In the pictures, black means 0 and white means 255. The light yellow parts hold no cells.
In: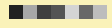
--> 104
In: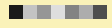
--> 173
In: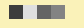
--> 100
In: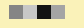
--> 19
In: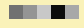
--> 12
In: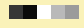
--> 185
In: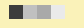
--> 169
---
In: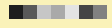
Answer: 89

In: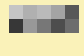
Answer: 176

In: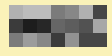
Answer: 188

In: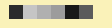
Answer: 197

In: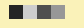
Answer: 205

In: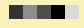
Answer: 142

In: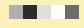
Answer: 44

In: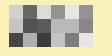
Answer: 103
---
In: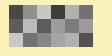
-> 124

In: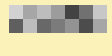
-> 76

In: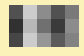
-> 58

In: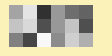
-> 196

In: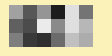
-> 223

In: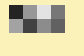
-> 140

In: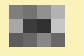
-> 49
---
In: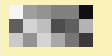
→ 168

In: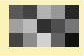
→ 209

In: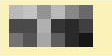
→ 94

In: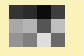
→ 127

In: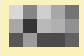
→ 75

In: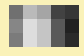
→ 197

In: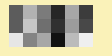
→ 17
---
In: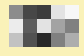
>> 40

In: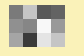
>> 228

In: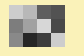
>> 61

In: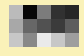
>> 234

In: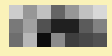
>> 13

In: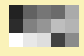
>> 222

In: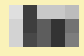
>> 93

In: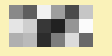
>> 44
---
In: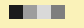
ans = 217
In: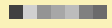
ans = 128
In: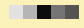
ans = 117
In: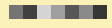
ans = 138
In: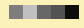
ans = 82
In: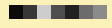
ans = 108
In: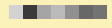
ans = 103
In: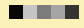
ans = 165
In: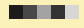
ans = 51
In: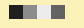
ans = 236
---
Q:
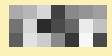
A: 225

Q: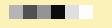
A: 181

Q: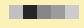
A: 156

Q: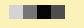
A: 77

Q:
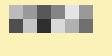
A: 197

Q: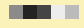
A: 139

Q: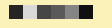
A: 90

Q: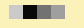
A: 114

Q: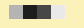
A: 71
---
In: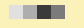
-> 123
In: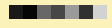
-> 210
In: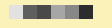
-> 44
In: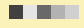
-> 208
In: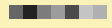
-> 176
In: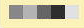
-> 225
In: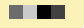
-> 65
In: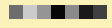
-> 64
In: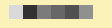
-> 144
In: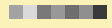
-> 58
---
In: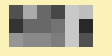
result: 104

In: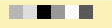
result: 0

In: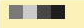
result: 71

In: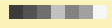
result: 111

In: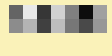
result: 54

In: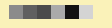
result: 75
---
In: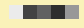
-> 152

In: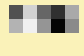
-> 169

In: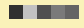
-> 100

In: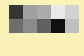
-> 210

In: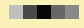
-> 136

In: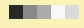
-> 217

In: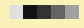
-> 160

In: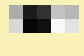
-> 183
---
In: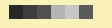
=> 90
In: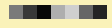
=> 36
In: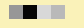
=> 185
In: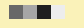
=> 237
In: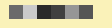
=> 85
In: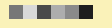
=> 30
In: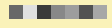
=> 167
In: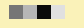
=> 224
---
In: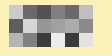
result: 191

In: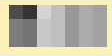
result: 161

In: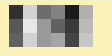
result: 176

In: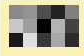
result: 128

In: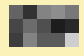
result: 120

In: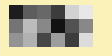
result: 232
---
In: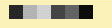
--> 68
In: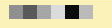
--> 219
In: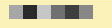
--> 112
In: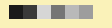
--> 117
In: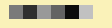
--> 99
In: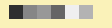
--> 101
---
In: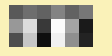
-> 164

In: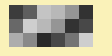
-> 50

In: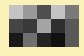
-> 47

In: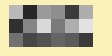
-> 174

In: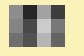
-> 203

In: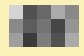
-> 70

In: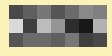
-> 24

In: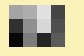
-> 215

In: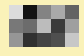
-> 59
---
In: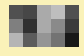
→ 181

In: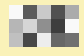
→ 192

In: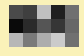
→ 183

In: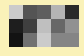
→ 19

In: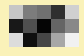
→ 220

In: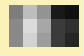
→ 137
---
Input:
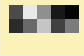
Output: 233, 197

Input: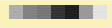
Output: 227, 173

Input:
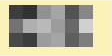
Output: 208, 185

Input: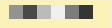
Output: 240, 187

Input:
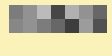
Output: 187, 176

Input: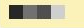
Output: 207, 113

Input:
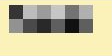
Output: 198, 188
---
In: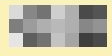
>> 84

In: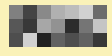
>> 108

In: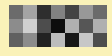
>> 107

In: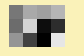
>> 181

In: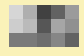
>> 155

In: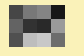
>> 23

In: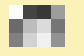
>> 157

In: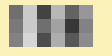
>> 150

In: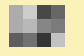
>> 103

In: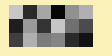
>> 176
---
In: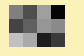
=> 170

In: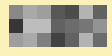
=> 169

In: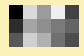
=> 208

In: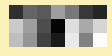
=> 149

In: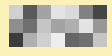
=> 175

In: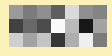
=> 163

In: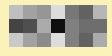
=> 162
